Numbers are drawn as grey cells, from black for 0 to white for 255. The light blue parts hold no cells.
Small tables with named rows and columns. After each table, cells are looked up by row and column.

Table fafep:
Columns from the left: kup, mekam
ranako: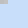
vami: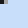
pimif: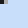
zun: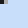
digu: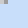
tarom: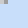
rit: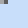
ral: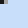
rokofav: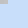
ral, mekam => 167
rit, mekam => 93
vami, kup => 25
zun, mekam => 175
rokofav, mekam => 195
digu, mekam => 156
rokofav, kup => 193
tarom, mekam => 157
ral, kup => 24
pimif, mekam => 175
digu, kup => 204
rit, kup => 168
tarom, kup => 204
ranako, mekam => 195

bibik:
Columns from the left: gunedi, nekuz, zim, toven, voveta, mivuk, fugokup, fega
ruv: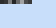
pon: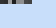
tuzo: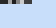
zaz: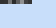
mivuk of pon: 143
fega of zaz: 52
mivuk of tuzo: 203
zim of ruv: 126
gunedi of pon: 50
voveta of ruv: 104
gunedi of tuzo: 40
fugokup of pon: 70
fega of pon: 66
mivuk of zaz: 144
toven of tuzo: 30
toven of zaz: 43
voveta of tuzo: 131
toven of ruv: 37

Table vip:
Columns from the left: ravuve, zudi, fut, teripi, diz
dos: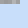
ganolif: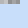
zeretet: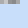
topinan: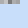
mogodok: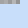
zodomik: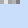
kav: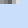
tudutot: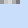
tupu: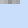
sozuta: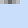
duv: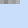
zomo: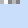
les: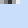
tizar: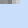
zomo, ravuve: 181
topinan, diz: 163
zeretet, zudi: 199
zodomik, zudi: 230
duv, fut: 166
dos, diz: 160
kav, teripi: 173
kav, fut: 96
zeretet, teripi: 137
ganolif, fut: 144
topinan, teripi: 173
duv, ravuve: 162
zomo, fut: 133
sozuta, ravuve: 188
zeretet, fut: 147
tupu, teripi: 171
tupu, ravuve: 187
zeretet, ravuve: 172
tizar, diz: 204

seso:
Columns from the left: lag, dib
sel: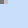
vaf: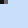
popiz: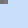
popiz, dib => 122
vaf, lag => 18
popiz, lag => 115
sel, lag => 119
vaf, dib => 106
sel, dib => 196
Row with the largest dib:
sel

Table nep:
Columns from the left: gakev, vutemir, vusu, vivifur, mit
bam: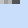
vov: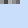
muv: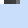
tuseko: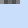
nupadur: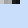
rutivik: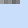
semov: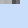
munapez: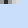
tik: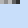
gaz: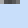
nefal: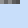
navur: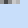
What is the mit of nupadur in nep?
18
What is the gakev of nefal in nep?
145
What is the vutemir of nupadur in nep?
162
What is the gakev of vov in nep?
151
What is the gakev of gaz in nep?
168
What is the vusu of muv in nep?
60
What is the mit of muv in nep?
111
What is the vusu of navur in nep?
138
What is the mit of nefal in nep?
81
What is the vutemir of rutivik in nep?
129
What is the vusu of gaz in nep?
71
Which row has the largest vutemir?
semov

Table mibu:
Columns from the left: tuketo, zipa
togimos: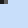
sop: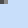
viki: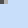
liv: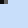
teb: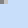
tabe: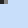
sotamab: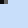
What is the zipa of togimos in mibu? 96
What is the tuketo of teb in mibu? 131
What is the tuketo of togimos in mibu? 27
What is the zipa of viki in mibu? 180
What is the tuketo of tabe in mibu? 36
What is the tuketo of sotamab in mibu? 11
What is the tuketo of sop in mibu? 77
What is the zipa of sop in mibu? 140
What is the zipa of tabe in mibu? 134
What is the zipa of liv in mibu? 99
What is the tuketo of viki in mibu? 80

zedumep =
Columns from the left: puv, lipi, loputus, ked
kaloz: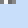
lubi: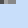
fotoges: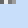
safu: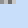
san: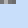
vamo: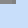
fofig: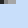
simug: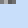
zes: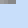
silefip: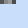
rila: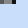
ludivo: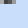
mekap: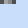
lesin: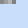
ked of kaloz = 136
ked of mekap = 79
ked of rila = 18
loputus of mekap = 136
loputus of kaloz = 107
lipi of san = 179
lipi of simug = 178
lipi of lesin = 159
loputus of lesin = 182
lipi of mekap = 164
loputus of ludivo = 87
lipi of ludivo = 66
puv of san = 118
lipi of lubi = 165
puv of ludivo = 173
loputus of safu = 110
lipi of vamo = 136
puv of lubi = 79
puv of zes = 158
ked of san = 108

